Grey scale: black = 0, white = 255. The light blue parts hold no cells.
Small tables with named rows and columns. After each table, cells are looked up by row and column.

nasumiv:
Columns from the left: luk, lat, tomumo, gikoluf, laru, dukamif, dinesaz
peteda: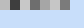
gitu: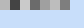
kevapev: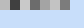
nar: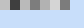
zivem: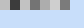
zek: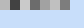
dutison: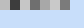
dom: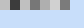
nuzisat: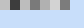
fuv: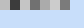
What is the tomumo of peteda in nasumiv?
200
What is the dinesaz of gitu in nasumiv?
126
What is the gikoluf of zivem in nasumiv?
116
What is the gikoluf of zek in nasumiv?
108
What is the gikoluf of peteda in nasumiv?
110
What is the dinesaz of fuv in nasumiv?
123
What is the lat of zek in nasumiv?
66
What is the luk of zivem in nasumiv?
191
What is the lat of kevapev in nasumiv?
64
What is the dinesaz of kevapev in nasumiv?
124
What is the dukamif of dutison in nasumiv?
201
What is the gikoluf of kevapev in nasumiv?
108
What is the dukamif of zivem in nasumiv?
207
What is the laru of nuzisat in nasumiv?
177
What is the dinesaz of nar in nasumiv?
124
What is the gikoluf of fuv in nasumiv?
113

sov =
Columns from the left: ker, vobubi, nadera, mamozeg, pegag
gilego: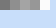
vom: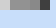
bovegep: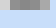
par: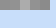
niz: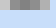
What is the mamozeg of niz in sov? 142
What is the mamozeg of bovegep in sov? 141
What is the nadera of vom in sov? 146
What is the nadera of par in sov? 172
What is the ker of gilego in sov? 119
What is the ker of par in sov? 144
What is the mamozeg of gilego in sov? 151

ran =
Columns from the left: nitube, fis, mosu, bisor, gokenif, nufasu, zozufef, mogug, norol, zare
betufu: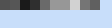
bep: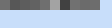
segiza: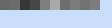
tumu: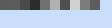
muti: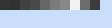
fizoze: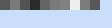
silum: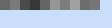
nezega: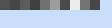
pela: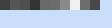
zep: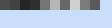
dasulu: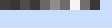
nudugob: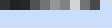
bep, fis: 87
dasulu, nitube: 63
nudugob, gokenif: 114
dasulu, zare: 56
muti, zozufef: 135
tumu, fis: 92
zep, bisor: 47
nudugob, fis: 33
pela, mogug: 240

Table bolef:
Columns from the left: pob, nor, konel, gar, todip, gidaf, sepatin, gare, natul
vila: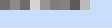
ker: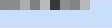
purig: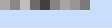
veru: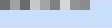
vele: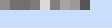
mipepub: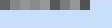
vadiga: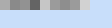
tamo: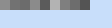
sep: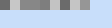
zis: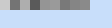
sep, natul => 150
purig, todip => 65
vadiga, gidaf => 155
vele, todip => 218
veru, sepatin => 214
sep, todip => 126
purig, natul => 123
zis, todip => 149
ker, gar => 128
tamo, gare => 109
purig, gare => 151
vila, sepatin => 130
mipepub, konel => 149
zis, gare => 133
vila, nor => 138
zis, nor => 116
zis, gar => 90
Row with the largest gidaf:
sep

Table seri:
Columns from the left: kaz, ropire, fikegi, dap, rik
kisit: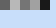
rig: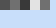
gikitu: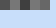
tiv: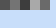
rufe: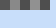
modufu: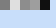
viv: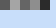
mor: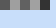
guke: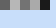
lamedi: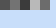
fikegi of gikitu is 63
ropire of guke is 183
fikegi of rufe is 78
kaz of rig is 81
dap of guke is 170
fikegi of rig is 57
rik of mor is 51
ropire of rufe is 137

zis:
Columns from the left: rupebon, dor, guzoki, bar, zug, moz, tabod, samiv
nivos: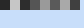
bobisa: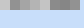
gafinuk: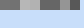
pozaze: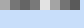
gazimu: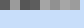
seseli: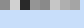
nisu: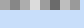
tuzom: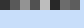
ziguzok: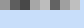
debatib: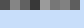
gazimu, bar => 93
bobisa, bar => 180
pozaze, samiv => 90
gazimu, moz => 145
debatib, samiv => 94
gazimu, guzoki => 86
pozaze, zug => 227
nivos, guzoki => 45

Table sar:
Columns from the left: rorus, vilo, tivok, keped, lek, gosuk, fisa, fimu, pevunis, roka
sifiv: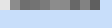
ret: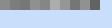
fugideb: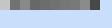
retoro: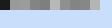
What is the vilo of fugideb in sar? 114
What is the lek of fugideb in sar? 109
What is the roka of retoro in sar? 180
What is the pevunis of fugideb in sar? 139
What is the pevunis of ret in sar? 145
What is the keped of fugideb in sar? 104
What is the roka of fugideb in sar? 72
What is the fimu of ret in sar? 118
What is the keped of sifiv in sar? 115
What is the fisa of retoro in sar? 144
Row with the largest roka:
retoro

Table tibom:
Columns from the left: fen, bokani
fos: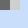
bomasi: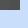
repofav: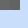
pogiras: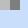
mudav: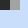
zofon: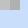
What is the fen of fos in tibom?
104
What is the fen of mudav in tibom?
43
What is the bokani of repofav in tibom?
99
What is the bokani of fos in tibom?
207
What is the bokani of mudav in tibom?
163
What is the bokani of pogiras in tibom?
126
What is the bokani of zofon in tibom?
176
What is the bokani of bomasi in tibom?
79
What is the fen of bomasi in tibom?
82
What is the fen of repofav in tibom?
103
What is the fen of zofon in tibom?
193
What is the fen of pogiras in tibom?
189

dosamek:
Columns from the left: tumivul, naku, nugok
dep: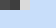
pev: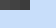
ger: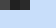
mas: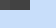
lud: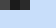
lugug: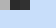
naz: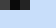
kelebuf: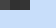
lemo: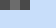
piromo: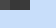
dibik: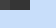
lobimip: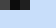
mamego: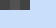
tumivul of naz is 62
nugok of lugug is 49
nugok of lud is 42
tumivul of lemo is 77
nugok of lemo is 73
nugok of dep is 218
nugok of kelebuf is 52
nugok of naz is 35
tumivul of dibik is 64
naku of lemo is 108
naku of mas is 66
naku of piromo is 56
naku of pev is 66
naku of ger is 33
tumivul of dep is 73
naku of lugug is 43
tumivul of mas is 72

